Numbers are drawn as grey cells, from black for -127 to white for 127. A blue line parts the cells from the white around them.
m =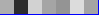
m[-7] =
46
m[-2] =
92
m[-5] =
82
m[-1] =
36

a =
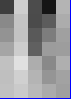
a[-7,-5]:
-65
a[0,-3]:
-51
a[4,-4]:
97
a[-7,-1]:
52
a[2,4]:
32
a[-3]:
[65, 97, 45, 9, 47]
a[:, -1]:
[52, 44, 32, 29, 47, 34, 31]
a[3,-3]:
-31
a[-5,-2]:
-2
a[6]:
[65, 74, 57, 43, 31]
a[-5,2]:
-38

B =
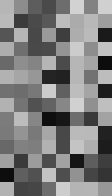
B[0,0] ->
54
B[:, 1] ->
[13, -68, 54, -16, 14, 38, -18, -11, 60, 20, 1, -69, -32, -60]
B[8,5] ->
-18
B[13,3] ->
-18
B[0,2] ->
-34
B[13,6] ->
53
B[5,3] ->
-91
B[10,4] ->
-55
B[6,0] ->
-14
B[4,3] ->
54
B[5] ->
[50, 38, 23, -91, -94, 54, -13, 61]
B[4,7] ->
-114
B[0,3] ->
-53
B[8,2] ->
6
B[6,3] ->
76
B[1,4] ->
61
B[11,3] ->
-51
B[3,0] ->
45
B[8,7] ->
35
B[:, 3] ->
[-53, -39, 26, -52, 54, -91, 76, -28, -113, 39, 50, -51, 67, -18]
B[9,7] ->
-94
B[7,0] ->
50
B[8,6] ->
-70
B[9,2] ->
-6
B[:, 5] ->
[82, 43, 45, 76, 54, 54, 61, 81, -18, 58, 68, -106, 18, 52]
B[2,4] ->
-65
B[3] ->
[45, -16, -54, -52, 20, 76, 13, 67]
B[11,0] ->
32
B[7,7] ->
63
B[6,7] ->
-99
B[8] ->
[-3, 60, 6, -113, -105, -18, -70, 35]

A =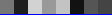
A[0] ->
-9
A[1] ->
-97
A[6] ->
-42
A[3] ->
25

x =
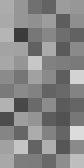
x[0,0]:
44
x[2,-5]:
-68
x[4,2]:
71
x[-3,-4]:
44
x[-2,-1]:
10
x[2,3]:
7
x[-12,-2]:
28
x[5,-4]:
33
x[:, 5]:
[23, 15, -29, 10, -5, 83, 3, -26, -8, 92, 10, 62]
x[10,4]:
-41
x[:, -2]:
[28, -34, -17, -37, -2, -33, -22, -36, -45, -26, -41, 14]
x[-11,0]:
41
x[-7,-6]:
11
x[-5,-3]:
12
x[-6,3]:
-28
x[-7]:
[11, -9, 33, 10, -33, 83]
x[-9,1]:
34
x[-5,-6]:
50
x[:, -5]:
[22, 22, -68, 34, 21, -9, 10, -55, 30, -25, 69, -2]
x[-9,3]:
43

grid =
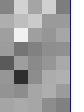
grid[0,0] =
4
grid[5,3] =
44
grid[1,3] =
26
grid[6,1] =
13
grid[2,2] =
31
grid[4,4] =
41
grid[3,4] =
16
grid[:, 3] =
[80, 26, 22, 14, 22, 44, 46, 13]
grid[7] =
[37, 42, 38, 13, 0]
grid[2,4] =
38
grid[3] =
[28, -10, 1, 14, 16]
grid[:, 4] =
[-2, 26, 38, 16, 41, 48, 27, 0]
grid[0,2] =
37

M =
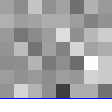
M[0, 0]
33
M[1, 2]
35
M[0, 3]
17
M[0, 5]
-15
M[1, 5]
29
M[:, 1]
[12, 30, -8, 60, 14, 18, 84]
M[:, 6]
[49, 3, 56, 35, 126, 83, 44]
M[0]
[33, 12, 69, 17, 34, -15, 49, 25]
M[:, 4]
[34, 44, 93, 3, 14, 30, -65]
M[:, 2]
[69, 35, 11, -12, 52, 25, 50]
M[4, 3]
-5
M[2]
[26, -8, 11, 29, 93, 15, 56, 77]
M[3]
[20, 60, -12, 32, 3, 86, 35, 45]
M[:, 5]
[-15, 29, 15, 86, -19, 23, 45]
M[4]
[12, 14, 52, -5, 14, -19, 126, 74]
